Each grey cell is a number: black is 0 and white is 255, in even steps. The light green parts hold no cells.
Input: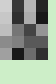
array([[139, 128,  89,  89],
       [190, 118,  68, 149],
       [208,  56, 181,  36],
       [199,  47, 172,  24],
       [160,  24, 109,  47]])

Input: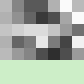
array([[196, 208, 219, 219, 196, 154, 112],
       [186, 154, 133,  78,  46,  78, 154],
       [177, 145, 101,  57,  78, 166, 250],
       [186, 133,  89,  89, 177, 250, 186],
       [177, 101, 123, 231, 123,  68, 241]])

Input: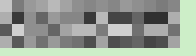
array([[ 89, 208, 143, 143, 101, 163, 185, 185, 123, 208, 208, 113, 174,
        174, 113],
       [197, 123, 153, 163, 185, 163, 143, 134, 143, 134, 153, 143, 134,
        123, 134],
       [174,  89, 153, 113, 153, 123, 113,  78, 163,  78,  89, 101,  69,
         78, 163],
       [174,  57, 143, 101, 153, 134, 134,  57, 185,  69,  69, 101,  48,
         48, 174]])

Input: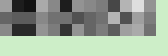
array([[101,  92,  92, 136, 113, 113,  81, 101, 113, 180,  81, 159, 124],
       [136,  41,  41, 147, 124,  51, 147, 101, 124,  92, 159, 170, 113],
       [159,  29,  18, 170, 136,  29, 147, 136, 124,  71, 180, 222, 147]])

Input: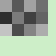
array([[ 46, 123,  65, 100],
       [162,  88, 162, 111],
       [195,  76, 132, 172]])

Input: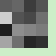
array([[ 29, 142, 133, 123],
       [165, 111,  38,  48],
       [ 93, 102,  60,  83],
       [205,  83,  72, 111]])

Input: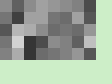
array([[117, 210,  53,  76, 140, 129,  96, 191],
       [ 86, 182, 172, 140, 108, 117, 108, 150],
       [129, 172,  53, 108, 117, 129, 150,  86],
       [140,  96, 140, 161, 150, 140, 129,  76],
       [117,  64, 161, 161, 117, 108, 161,  86]])

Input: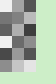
array([[141, 197, 228],
       [ 96, 175,  62],
       [240, 163,  84],
       [ 73, 153,  84],
       [117, 129, 186],
       [240, 107, 141]])

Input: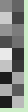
array([[ 28, 186],
       [ 28, 166],
       [147, 124],
       [ 77, 112],
       [136, 100],
       [176,  89],
       [204,  67],
       [195,  56],
       [234,  47]])
